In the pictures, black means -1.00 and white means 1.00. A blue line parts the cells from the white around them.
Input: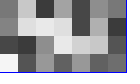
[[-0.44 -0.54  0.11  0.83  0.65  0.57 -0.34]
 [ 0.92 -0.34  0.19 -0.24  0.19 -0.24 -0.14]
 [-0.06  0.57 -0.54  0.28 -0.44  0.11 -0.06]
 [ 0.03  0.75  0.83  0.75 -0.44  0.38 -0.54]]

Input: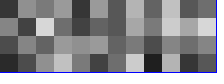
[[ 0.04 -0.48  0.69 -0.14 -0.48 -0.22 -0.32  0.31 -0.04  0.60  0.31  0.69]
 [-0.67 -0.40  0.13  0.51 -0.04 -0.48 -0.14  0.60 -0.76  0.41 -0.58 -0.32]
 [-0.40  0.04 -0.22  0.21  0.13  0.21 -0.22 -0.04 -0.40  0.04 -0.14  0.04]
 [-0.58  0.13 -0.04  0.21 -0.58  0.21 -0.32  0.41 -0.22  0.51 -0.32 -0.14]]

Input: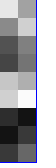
[[-0.65 -0.85]
 [-0.85 -0.55]
 [-0.55 -0.19]
 [-0.46 -0.09]
 [-0.36  0.00]
 [ 0.81  0.27]
 [ 0.55  0.37]
 [ 0.08  0.63]
 [ 0.63  0.97]]

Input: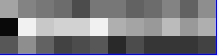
[[ 0.29  0.03 -0.07 -0.15 -0.40 -0.07 -0.07 -0.23 -0.15  0.03 -0.23  0.11]
 [-0.32  0.11 -0.23 -0.48 -0.40 -0.32 -0.68 -0.40 -0.58 -0.58 -0.58 -0.48]
 [-0.93  0.89  0.57  0.65  0.65  0.89  0.37  0.29  0.20  0.47  0.20  0.37]]

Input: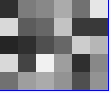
[[-0.71 -0.63 -0.38 -0.19  0.61  0.43]
 [ 0.70 -0.47  0.89  0.24 -0.63  0.07]
 [ 0.70 -0.28 -0.19  0.53 -0.55 -0.55]
 [-0.63 -0.03  0.07  0.34 -0.11  0.80]
 [-0.11  0.24  0.34  0.15 -0.38  0.15]]

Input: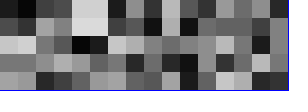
[[-0.79 -0.95 -0.50 -0.40  0.63  0.63 -0.79  0.11 -0.60  0.45 -0.32 -0.60
   0.20 -0.15  0.11 -0.69]
 [-0.40 -0.60  0.28  0.01  0.71  0.71 -0.50 -0.32 -0.87  0.37 -0.87 -0.15
  -0.23 -0.23 -0.50  0.01]
 [-0.07 -0.07  0.11  0.37  0.20 -0.23 -0.07 -0.69 -0.15 -0.69 -0.87  0.11
  -0.60 -0.15  0.45 -0.07]
 [ 0.28  0.20 -0.69 -0.50 -0.23  0.20  0.28 -0.23 -0.32  0.28 -0.79 -0.23
   0.55  0.37 -0.69 -0.60]
 [ 0.55  0.63 -0.07 -0.32 -0.95 -0.79  0.55  0.37  0.01 -0.15  0.01  0.11
   0.45 -0.07 -0.79  0.01]]
